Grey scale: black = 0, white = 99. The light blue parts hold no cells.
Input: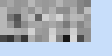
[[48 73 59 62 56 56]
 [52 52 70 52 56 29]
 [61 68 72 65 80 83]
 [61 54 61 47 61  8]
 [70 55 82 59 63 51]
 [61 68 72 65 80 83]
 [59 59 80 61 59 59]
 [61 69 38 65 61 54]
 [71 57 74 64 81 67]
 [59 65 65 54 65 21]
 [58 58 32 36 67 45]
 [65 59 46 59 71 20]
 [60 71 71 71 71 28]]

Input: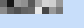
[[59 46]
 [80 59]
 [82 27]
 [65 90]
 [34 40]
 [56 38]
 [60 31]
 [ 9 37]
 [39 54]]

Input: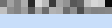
[[ 4 52]
 [80 51]
 [83 50]
 [75 54]
 [38 30]
 [34 55]
 [57 42]
 [64 67]
 [23 69]
 [72 42]
 [84 63]
 [16 35]
 [67 61]
 [51 51]
 [63 55]
 [44 74]]

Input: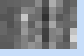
[[39 46 49 42 75 83 59]
 [35 35 39 40 37 33 38]
 [52 44 34 43 53 46 40]
 [67 55 51 65 50 50 58]
 [32 25 19 32 25 24 35]
 [54 43 42 53 43 58 52]
 [41 50 43 37 46 41 57]
 [41 52 77 56 59 50 50]
 [39 36 43 39 37 41 43]
 [38 33 33 32 36 37 35]
 [37 37 33 40 40 36 35]]

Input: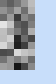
[[73 69 44 49 67 28 58 72 42 53]
 [59 43 53 31 33 42 24 76 62 27]
 [46 63 23 37 47 15 12 84 49  8]
 [37 48 60 76 61 80 67 32 59 59]
 [45 57 41 88 74 73 83 29 45 62]]

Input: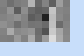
[[48 50 49 51 52 53]
 [61 52 53 42 64 66]
 [37 76 73 74 78 85]
 [51 39 13 41 32 60]
 [40 37 40 46 42 44]
 [70 41 36 45 58 66]
 [50 55 51 50 55 50]
 [48 36 56 43 53 59]
 [43 57 53 52 66 48]
 [50 48 51 56 51 49]]

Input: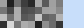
[[48 54 69 21]
 [62 63 41 42]
 [35 62 37 55]
 [66 39 76 13]
 [16 32 38 63]
 [24 30 34 67]
 [43 67 68 46]
 [12 28 44 84]
 [62 46 74 19]]

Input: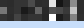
[[17 17 18]
 [54 76 51]
 [16 22 18]
 [ 8 28 11]
 [88 31 99]
 [18 16 15]
 [17 39 20]
 [29 15 20]
 [20 10 17]
 [20 20 26]
 [17 18 17]
 [18 46 20]]

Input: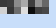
[[40 28]
 [58 25]
 [24  5]
 [66 86]
 [54 42]
 [24 21]
 [22 81]]
